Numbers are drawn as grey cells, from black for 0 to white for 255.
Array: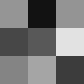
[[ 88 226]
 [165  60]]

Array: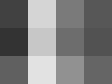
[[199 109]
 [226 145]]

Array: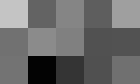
[[139 128]
 [  3  52]]

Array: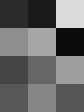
[[167  12]
 [102 158]]

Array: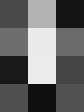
[[235 106]
 [236  68]]

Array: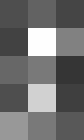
[[254 129]
 [121  53]]

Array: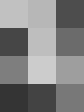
[[190 107]
 [204 158]]
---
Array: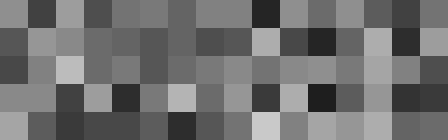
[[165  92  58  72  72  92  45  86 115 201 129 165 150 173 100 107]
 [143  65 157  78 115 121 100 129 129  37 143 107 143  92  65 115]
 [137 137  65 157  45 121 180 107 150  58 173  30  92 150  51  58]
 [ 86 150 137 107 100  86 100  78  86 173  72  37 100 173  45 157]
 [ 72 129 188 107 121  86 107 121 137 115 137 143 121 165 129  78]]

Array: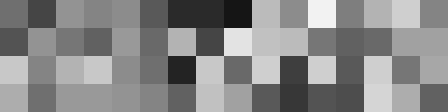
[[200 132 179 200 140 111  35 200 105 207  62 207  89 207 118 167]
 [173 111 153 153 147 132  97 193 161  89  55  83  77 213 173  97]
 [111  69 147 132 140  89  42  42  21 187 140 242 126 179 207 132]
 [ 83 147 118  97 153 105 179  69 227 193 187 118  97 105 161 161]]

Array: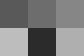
[[189  43 175]
 [ 89 109 134]]

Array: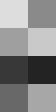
[[221 138]
 [159 201]
 [104 167]
 [ 56  35]]

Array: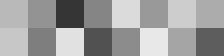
[[199 126 225  81 140 232 165  93]
 [185 147  53 133 219 153 205 172]]

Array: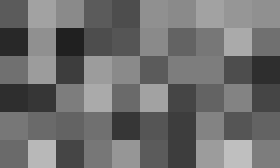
[[119 106  99 112  54  85  61 131  85  99]
 [112 156  61 156 138  91 125 125  77  46]
 [106 184  69 119 150  91  61 156 191 125]
 [ 91 162 138  91  77 144 138 162 150 144]
 [ 46  54 125 170 106 162  69  99 131  69]
 [ 40 144  32  77  85 138  99 119 170 112]]

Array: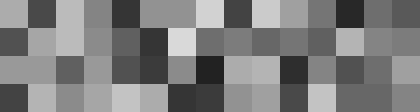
[[172  73 187 132  53 146 146 210  67 203 160 117  40 110  89]
 [153 153  96 153  81  59 139  34 172 180  46 132  81 110 160]
 [ 81 166 187 139  96  53 217 110 124 103 117  96 180 132 124]
 [ 67 180 139 166 195 172  53  59 146 160  73 195 103 103 132]]

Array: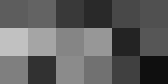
[[193 165 133 151  35  86]
 [127  49 139 113  64  15]
 [ 93  99  57  41  72  80]]
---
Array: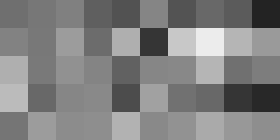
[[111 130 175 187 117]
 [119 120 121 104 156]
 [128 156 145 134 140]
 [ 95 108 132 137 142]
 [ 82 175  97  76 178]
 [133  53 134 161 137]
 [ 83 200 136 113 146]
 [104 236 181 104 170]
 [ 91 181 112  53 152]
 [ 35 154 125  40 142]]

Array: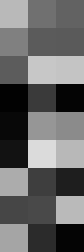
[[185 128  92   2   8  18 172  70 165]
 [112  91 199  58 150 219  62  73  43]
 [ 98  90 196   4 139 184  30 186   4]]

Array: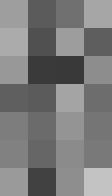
[[158 171 152  95 125 129 154]
 [ 91  80  58  91 107 102  65]
 [112 157  57 164 148 139 142]
 [166  94 141 109 117 121 195]]

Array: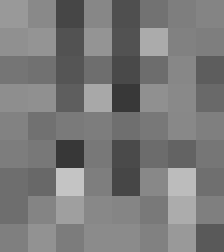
[[153 144 117 142 130 125 110 110 127]
 [137 148 113 144 113 120 104 132 146]
 [ 70  82  85  94 122  55 196 159 124]
 [135 148 110 168 125 120 126 136 139]
 [ 79  82  73  56 111  74  70 133 139]
 [114 171 109 144 120 108 136 121 129]
 [126 129 135 137 136  99 188 172 153]
 [132 126  93 105 127 118 111 127  89]]

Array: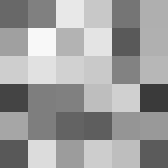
[[104 160 206  68 166  88]
 [128 248 225 126 126 220]
 [232 179 209 128  99 156]
 [200 228 201 190  94 205]
 [117  89 130 208 149 190]
 [175 176 183  58 153  91]]

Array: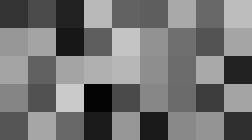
[[ 51 150 164 133  85]
 [ 75 164  97  81 166]
 [ 33  23 164 202 104]
 [185  94 176   4  27]
 [ 98 196 183  74 150]
 [ 94 146 142 135  26]
 [169 111 108 107 137]
 [104  83 169  60 148]
 [189 165  34 164  47]]

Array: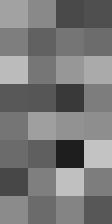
[[162 126 187  88 117 107  71 139]
 [137  97 118  86 159  95 127 107]
 [ 73 117 151  57 146  30 192 132]
 [ 79 108 170 125 142 195 125  87]]
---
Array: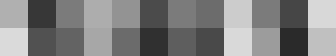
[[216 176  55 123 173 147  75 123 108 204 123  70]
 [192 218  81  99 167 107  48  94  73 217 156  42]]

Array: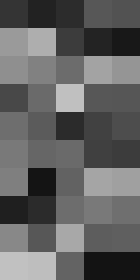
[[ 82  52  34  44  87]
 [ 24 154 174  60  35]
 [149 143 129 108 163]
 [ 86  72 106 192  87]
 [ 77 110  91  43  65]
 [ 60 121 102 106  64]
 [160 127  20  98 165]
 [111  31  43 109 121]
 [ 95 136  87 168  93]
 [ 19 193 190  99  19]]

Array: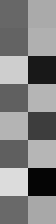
[[170 103]
 [176  99]
 [ 24 206]
 [181  96]
 [ 61 180]
 [182  95]
 [  5 220]
 [168 105]]

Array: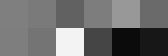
[[106 127 122  97 125 152]
 [ 23 126 116 243  69  11]]

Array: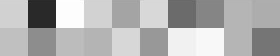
[[173 209  41 253 210 164 216 107 133 181]
 [117 192 141 188 180 215 152 241 248 181]]

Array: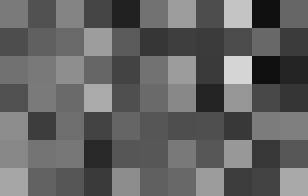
[[102 122  81 132  69  33 114 157  77 196  16]
 [ 59  77  96 105 157  90  54  62  59  75 104]
 [ 36 113 121 142 102  67 114 156  58 213  15]
 [ 53  80 122 106 170  79 106 136  35 150  72]
 [127 140  61 110  67 101  86  78  79  56 124]
 [ 87 135 116 119  40  86  87 121  87 152  55]
 [169 165  98  85  58 141  96 104 155  60  67]]
